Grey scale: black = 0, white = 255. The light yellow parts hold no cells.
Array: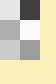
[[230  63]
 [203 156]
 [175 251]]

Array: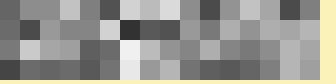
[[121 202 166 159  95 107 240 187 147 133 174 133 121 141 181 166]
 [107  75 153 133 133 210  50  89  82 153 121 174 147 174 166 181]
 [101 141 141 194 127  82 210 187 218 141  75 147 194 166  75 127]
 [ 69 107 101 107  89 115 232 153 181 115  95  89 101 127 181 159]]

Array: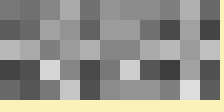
[[184 169 127 155 176 133 133 169 184 155 191]
 [120 113 133 169 113 147 139 139 127 176 105]
 [105  86 120 197  80 139 147 147 127 221  92]
 [ 92 105 161 147  98 155 155 113  74 161  68]
 [ 68  80 213 133  74 120 205  86  62 161  80]]

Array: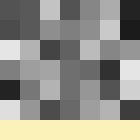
[[229 179  68  97 187 134 150]
 [222 150  76 105 158 179  61]
 [127 158 164 111 105  49 229]
 [ 83  89 195  83 134 172  35]
 [ 76  89 142 127 142 201  27]
 [ 35 119 179 111 150  83 208]]

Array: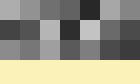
[[173 146 112  98  40 167 133]
 [139 119 159  90 126  75  60]
 [ 68  83 181  46 195 106  75]]

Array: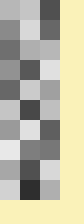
[[232 126 119]
 [210  46 175]
 [197  72 191]
 [183 197  80]
 [167  80 216]
 [154 224  95]
 [146  88 224]
 [138 216 103]
 [111 175 183]
 [103 203 160]]

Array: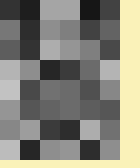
[[194  73 113 107  80 135]
 [188  38 142 149  45 142]
 [180 142  38  59 107 180]
 [149  86  99 107  93  86]
 [135 157  59  45 173 113]
 [119  45 142 127  66  99]
 [ 93  51 173 149 127  73]
 [ 51  30 165 165  22  66]]

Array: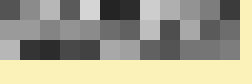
[[183  52  44  72  66 168 160  97  84 117 117 125]
 [154 154 132 147 139 109  97 190  78 168  90 109]
 [ 84 139 183  90 213  36  44 205 175 147 125  59]]
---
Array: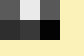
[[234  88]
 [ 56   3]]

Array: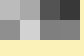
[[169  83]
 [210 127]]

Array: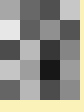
[[104  80]
 [ 95 144]]

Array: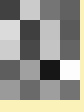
[[203 117]
 [ 63 194]]

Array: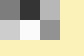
[[ 52 183]
 [250 146]]

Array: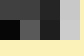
[[63 37]
 [89 30]]

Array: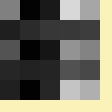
[[ 3 25]
 [43 55]]

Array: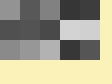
[[ 88 129]
 [ 83  73]]
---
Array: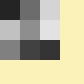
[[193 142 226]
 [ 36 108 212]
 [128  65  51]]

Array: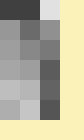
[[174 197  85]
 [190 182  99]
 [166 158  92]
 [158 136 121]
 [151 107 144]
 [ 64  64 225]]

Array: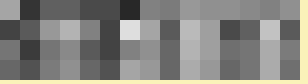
[[ 67  90 152 179 129  67 222 165  90 186 159  74  96 194  90]
 [103  82 123 144 103  82 165 152 103 171 152 103 117 171 111]
 [117  59 117 137  90  67 129 144 103 179 159 111 117 171 123]
 [165  52  96  96  74  74  40 129 123 152 144 144 137 129 144]]

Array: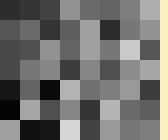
[[  4 166  80 134  53 180 106  94]
 [ 73 119 134  61 134  80 140 166]
 [ 86 106  53  94 159  45 119 146]
 [ 23 100  11 180 112 126 153  61]
 [ 73  80 146 100 159 119 201  86]
 [ 45  53  67 146 106 100 126 174]
 [159  17  23 214  67 153 119 126]]

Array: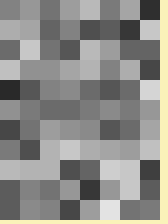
[[107 199 115  86 185 157 100 100]
 [185 179 179  79 100 206 199  63]
 [173 165 100 130  79  92  55 199]
 [130 151 115 157 185 122 165  47]
 [192 145 145 165 179 130 173  71]
 [ 92 138 130  71 157 227 115 122]
 [ 92 130 115 151  55 151 199  92]
 [145 122 107 107 122 138 122 151]
 [ 71 115 157 145 138  86 107 165]
 [ 41  86 130 138 107  86 107 213]
 [122  79 179 199 173 165 157 192]]

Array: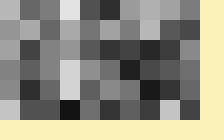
[[149 169 103 169 117 162 124 183  88  73]
 [183 103 124 227  81  47 155 176 162 124]
 [130  95 130 211 143 111  32  73  88 111]
 [196  81  81  19 111  53  95  61 196  67]
 [162  67 130 149  88  53  67  40  61 137]
 [137  47 103 211  95 137 117  25  53 103]]

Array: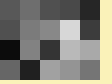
[[ 12 130  52 185 169]
 [ 80 123 136 215  60]
 [ 88 110  80  73  38]
 [102  32 161 148 117]]

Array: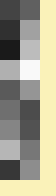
[[176 249]
 [ 26 188]
 [ 48 161]
 [ 90 149]
 [ 55 141]
 [182 119]
 [ 68  96]
 [133  82]
 [111  76]]
